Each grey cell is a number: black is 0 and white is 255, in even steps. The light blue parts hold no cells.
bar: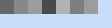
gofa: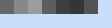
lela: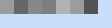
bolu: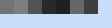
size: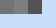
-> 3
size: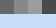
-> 4
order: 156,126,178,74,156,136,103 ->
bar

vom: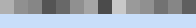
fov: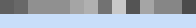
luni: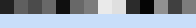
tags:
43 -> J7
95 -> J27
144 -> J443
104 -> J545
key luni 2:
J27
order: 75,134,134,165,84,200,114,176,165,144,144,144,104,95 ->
fov
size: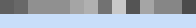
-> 14
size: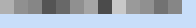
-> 13

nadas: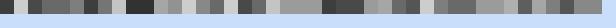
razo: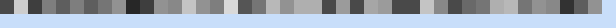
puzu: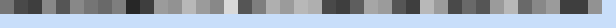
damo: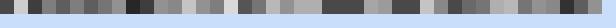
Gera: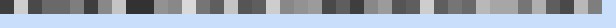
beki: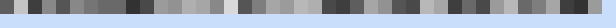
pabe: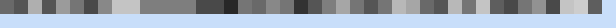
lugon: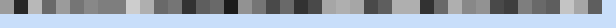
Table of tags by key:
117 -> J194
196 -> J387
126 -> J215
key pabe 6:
J194
